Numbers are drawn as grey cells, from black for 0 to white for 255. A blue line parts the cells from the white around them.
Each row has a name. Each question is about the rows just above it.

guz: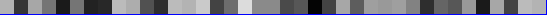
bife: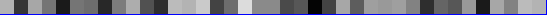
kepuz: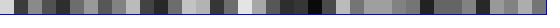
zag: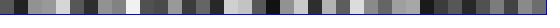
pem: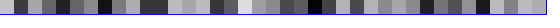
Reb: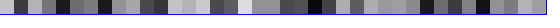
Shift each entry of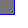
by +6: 123
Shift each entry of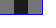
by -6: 111  20 111
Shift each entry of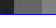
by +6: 40 107 107 136
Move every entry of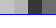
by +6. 201 185  60 115
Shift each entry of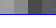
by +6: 165 144  80  99
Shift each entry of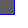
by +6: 99
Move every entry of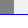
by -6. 124 235

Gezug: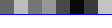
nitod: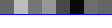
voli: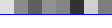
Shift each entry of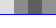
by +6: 229 145 100 151
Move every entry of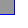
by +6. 157
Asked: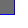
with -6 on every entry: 103
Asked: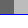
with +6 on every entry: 107 194

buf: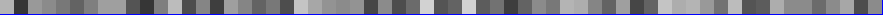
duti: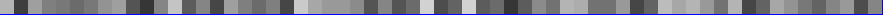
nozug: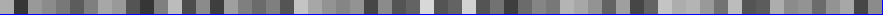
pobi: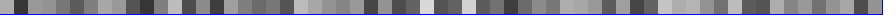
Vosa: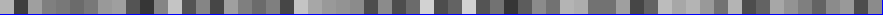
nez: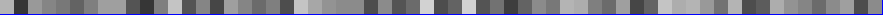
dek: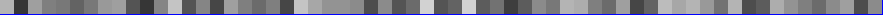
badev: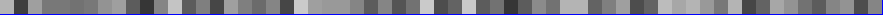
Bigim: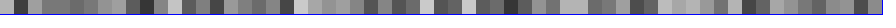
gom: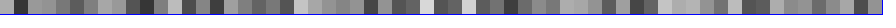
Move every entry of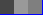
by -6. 64 147 121
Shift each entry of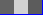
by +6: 105 216  98
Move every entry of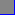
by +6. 139
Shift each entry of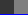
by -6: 48 121
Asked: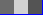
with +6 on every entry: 113 216  90
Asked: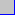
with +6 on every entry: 202

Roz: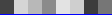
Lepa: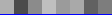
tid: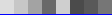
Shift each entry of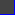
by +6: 73
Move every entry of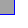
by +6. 169
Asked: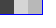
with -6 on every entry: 61 207 178
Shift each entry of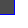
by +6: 81
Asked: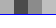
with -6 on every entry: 170  69 133 185

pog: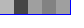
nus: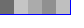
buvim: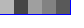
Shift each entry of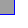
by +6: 165
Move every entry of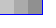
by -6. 191 165 138
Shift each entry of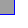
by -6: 153
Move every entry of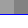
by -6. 153 124
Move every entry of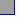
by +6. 165
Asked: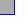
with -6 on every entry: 165

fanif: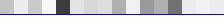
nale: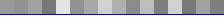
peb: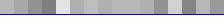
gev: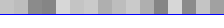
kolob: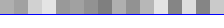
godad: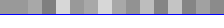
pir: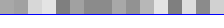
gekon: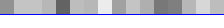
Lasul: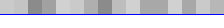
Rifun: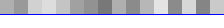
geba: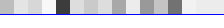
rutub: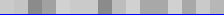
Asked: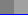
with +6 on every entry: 133 167
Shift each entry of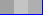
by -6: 155 190 169
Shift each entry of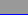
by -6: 147 147
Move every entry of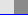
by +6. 234 145
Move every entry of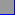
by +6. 159

